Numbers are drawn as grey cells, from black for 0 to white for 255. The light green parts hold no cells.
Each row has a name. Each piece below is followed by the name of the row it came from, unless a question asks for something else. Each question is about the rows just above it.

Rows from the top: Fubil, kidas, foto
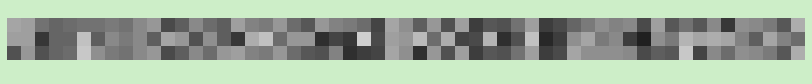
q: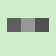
Fubil
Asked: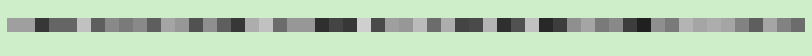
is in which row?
kidas
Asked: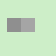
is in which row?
kidas
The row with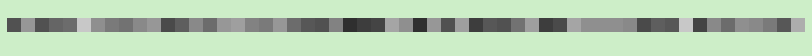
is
foto

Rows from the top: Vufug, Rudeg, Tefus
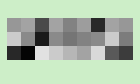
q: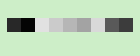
Tefus
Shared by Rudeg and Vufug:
[130]
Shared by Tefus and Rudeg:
[203]
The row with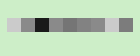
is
Rudeg
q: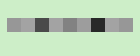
Vufug

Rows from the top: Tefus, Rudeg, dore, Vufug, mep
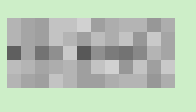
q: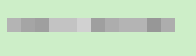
Tefus
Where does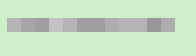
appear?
mep
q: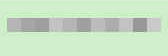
Rudeg

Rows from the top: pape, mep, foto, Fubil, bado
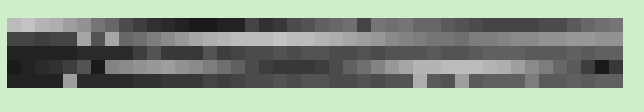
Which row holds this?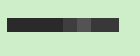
foto
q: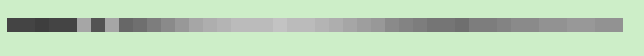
mep
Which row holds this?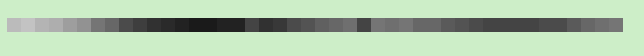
pape
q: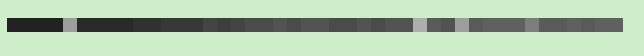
bado

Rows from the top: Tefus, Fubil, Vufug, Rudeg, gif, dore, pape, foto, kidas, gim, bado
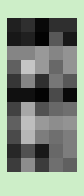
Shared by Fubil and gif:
[88]
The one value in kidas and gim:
[125]
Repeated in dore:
[16]
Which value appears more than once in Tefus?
[47]
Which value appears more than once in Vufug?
[133]

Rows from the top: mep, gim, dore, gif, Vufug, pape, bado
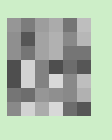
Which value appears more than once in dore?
[117]
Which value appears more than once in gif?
[78]
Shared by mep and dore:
[117]
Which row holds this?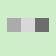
bado

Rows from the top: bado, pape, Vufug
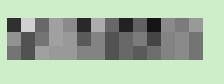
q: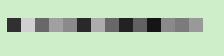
bado
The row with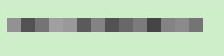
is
pape
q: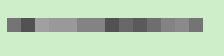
Vufug
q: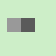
pape

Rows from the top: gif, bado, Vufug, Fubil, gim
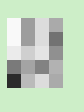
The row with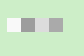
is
gif
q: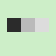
gim

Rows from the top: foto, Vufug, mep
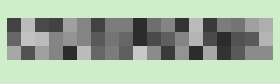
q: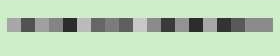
mep
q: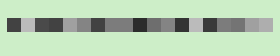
foto

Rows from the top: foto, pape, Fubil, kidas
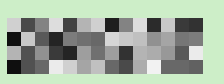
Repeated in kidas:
[104]
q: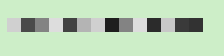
foto
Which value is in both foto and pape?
[200]
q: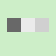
kidas

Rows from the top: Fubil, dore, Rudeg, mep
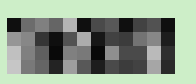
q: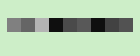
Fubil
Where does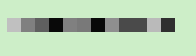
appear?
Rudeg
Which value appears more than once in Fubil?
[15]

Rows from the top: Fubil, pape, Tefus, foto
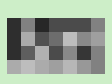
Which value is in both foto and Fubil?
[129]
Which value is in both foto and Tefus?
[129]
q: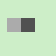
pape
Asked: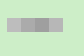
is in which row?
foto
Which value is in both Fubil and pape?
[46]
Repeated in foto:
[171]
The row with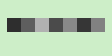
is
Tefus

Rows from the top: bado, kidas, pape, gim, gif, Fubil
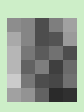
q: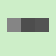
kidas
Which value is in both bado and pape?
[77]

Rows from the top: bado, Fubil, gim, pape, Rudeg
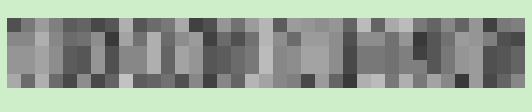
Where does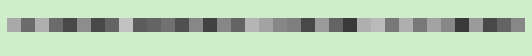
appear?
Rudeg

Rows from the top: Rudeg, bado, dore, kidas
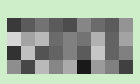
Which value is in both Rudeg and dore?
[91]
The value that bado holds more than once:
[163]
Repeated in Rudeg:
[91]
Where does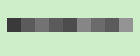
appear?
Rudeg
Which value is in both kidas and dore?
[128]

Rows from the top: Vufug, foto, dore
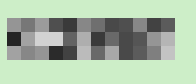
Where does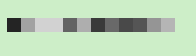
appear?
foto
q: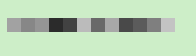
dore
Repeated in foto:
[210]
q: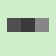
Vufug

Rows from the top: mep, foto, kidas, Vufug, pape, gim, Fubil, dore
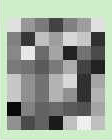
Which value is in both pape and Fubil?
[165]
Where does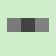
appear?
mep
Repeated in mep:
[223]
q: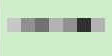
gim

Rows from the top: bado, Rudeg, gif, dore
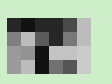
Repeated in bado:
[38]
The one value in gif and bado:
[18]
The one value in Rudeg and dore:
[188]
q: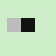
dore
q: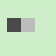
bado

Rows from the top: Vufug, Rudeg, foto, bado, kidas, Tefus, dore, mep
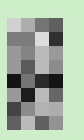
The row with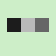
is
Tefus
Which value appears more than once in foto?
[153]
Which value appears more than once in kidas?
[20]
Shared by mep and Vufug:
[96]
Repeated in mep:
[96]

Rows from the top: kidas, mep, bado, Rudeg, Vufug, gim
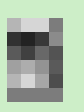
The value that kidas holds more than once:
[214]
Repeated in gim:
[124]
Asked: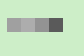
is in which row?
Rudeg
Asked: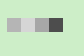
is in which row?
Vufug
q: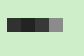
mep

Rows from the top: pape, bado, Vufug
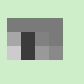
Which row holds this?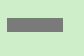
pape
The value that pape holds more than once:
[122]
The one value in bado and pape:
[122]
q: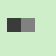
bado

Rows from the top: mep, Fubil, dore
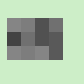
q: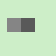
dore
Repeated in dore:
[133]
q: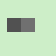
mep

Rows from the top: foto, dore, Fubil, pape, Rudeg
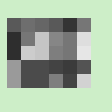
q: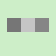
dore
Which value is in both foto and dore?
[118]

